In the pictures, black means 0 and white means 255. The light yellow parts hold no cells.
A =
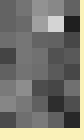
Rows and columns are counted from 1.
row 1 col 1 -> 99
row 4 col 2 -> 118
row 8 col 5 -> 40
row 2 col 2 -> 106
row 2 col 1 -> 99
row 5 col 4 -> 90
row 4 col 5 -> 89
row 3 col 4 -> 98
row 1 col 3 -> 146
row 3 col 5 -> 71
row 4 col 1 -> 68

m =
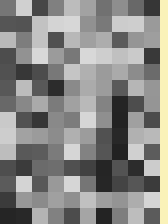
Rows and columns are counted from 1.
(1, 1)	118
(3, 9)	149
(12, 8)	68
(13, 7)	158
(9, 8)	40
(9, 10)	185
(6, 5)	138
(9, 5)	176
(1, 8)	142
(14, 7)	35
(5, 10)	107
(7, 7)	131
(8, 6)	214
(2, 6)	145
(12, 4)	153
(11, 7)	37
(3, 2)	125
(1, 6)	162
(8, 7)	143
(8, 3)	54
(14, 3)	180
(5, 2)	55
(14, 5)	76
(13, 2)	152
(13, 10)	213
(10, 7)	85
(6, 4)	44
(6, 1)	88
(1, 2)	208
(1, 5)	188
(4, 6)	216
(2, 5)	215
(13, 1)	59

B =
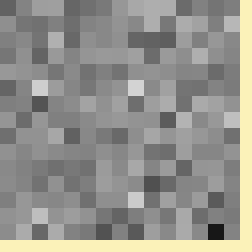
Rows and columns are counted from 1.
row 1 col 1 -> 98
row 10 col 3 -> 145
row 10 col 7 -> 143
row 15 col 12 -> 170
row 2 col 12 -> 172
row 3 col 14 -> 151
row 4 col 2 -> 144
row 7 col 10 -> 158
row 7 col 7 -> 145
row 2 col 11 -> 120
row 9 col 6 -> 136
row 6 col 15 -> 123
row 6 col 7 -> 138
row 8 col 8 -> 152
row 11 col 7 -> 155
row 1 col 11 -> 173
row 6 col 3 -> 206
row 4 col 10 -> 108
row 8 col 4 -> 128
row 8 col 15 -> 191
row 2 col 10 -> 174
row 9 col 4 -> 167
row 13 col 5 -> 142
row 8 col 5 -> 128
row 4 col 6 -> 149
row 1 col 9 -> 168
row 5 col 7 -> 128
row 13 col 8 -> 143
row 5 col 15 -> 124
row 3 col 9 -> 101
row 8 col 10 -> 145
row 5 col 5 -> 138
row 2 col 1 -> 143
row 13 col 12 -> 134
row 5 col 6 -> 114
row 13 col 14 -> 90
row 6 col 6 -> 119

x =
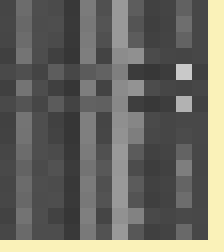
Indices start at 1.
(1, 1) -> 70
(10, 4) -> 75
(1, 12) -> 97
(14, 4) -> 66
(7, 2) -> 84
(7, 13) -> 66
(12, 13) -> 71
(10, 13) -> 71
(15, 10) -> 64
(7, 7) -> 96
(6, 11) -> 70
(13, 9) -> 84
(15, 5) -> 57
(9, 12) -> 75
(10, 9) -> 91
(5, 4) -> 93
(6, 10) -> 76
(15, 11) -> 67
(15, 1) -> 71
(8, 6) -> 127
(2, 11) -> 67
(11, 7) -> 88
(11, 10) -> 61
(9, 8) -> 146
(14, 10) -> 73
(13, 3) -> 77
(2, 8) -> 153
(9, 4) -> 67
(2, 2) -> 104
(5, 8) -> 127
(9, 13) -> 72
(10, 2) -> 108
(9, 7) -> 70
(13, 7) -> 83

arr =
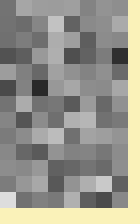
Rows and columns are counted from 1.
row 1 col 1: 115
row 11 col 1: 141
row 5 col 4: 161
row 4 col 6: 98
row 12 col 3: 168
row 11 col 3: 152
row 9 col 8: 148
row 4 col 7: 124
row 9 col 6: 163
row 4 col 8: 47
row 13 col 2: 113
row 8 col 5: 176
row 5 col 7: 144
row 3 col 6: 94
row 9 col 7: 158
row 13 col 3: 128
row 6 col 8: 167
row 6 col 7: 139
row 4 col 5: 79
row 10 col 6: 132
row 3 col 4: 173
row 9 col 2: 140
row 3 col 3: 110
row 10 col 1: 136
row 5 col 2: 128
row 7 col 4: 119
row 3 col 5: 159
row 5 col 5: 145
